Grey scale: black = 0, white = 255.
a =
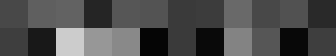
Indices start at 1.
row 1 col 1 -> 72
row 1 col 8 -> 60
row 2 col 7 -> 58
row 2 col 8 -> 9
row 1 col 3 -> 98
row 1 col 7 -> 58
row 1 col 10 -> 72

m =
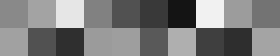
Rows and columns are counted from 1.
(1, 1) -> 137
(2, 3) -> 47
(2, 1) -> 161
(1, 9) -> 156
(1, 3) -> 230
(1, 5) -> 81

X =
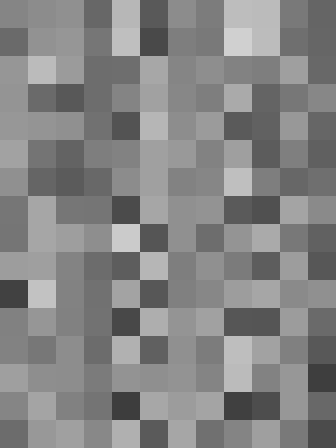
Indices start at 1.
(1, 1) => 133
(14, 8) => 132
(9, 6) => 85
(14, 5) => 147
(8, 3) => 118
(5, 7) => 141
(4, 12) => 135
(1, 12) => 101
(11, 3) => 130
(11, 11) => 138
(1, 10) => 187
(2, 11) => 111
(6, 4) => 126
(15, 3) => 129
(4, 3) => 88
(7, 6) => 160
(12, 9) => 86
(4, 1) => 148
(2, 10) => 188
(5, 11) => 152
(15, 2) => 164
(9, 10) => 170
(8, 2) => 166
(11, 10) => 166
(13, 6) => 96
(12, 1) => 129
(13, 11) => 128
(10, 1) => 157
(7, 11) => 103
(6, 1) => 162
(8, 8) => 147
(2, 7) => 126
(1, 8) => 124
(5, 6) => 182
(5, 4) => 113
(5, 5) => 83

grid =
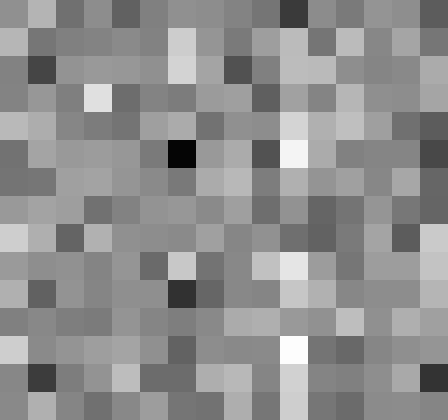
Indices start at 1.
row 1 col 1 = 144
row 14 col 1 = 135
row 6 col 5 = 151
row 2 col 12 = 117
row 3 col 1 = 130
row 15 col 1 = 137
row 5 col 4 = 124
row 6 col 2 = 164
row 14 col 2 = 60
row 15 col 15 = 140
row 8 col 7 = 151
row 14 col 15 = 169
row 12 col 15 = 175
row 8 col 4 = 113
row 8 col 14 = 149
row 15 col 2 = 176
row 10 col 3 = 145
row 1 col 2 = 180
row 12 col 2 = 136
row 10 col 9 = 136
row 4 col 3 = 127
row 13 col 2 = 138
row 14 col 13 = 128
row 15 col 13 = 107
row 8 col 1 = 153
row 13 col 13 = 104
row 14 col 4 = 147
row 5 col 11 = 212
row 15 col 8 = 114
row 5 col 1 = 185
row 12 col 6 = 133
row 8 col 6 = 147
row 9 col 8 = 160
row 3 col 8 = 164
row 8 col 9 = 159
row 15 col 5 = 136
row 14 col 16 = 51
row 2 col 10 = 158
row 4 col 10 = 95

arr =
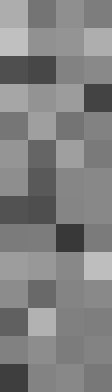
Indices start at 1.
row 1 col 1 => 173
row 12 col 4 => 126
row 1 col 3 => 143
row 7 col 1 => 142
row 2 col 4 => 174
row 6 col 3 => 159
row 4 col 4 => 67
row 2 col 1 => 192
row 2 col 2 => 145
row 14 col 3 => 136
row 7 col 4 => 136
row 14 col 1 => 62
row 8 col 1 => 82
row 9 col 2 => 124
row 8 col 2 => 78
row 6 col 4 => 122

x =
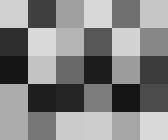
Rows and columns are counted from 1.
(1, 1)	208
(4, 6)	75
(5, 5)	166
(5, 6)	217
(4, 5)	21
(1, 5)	112
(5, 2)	120
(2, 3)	181
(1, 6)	198

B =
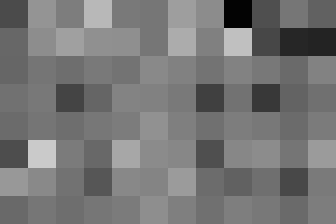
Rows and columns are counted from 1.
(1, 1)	75
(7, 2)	137
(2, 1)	103
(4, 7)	121
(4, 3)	68
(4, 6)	129
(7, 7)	155
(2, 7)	172
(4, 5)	131
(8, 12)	125
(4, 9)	114
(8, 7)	127
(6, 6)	139
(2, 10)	71
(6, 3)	123
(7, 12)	122
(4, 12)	112
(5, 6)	145
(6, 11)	117
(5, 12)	123
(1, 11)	118
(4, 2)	120
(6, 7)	135
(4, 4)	101
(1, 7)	158
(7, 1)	152
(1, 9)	3

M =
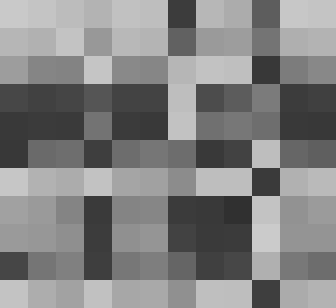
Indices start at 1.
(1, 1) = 201
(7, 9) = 190
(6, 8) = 57
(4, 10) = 123
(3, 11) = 124
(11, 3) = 162
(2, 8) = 154
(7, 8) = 190
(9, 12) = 148
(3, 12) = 136
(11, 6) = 169
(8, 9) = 48
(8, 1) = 161
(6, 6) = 118
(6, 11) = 102
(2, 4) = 152
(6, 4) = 62
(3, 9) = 191
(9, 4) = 60
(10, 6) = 126
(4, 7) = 190
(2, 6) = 180
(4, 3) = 69
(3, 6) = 134
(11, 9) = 190
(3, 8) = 194
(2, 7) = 97
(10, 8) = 64
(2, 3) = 195
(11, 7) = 144
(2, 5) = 184
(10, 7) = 101
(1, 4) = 179
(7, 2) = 178
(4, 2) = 65

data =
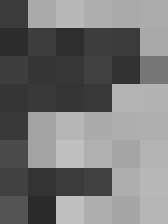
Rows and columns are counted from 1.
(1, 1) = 59
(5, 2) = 163
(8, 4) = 174
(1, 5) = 170
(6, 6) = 180
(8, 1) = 84
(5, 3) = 182
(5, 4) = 170
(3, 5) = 50
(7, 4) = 65
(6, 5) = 165
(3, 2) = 53
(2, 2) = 61
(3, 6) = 119
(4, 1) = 53

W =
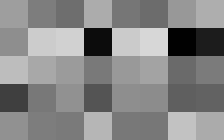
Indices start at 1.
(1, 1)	158
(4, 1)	63
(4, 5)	142
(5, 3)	122
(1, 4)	172
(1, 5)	118
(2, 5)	203
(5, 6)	119
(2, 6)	215
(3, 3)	155
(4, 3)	145
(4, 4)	84
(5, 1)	145

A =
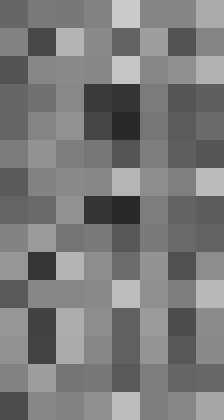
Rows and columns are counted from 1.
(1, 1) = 102
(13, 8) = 138
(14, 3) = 117
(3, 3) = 138
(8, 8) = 93
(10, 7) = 80
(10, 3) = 180
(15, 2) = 135
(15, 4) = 144
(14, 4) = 120
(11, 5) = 188
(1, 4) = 131
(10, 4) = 141
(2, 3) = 180
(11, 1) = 89
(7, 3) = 137
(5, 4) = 70
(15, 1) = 77
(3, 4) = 135
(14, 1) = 130
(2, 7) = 82
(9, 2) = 155
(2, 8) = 132
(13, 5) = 96
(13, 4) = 135
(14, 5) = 89
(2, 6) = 158
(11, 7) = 125
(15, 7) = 135
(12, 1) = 151
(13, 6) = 148
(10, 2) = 53
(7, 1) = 90
